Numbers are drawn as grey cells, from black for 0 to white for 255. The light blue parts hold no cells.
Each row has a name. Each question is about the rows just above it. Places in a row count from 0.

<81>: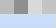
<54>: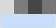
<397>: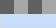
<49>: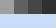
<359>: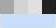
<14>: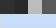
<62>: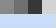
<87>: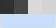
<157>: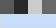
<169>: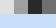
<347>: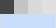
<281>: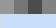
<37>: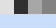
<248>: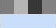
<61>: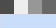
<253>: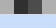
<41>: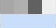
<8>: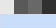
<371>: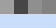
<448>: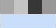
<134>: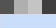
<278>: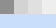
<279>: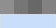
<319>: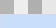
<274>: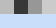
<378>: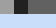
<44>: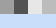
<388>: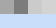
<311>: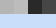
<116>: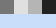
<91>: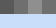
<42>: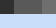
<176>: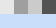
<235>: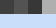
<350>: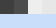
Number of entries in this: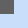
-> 1
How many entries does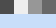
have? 4
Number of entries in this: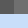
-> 2
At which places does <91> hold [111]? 1 3

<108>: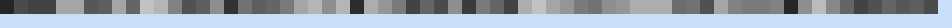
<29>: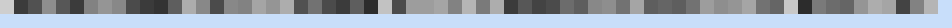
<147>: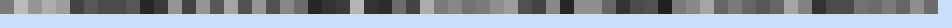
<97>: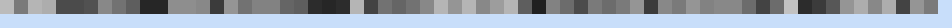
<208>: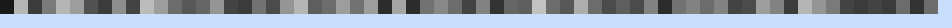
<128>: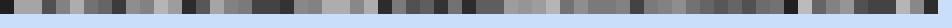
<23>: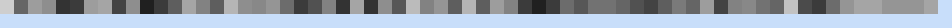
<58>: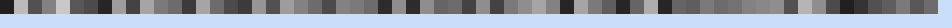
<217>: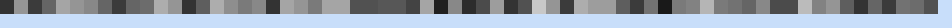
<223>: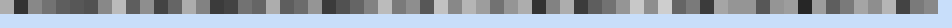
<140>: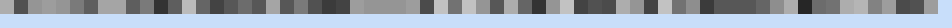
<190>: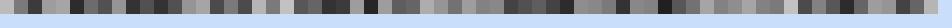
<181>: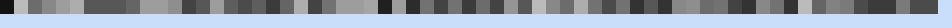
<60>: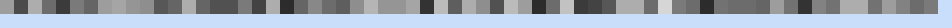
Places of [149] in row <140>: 2 4 26 27 28 34 39 45
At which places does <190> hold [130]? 34 46 51 54 58
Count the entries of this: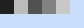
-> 5
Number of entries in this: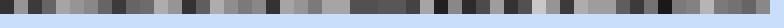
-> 55
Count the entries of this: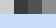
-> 4

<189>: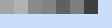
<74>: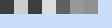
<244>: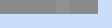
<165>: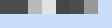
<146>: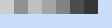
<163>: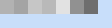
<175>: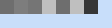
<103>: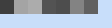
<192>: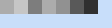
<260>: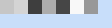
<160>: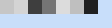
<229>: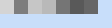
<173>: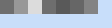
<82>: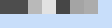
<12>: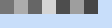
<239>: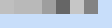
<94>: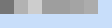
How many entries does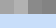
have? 4
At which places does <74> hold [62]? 0 2
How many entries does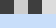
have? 4
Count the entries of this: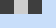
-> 3
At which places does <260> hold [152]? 6
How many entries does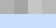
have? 4

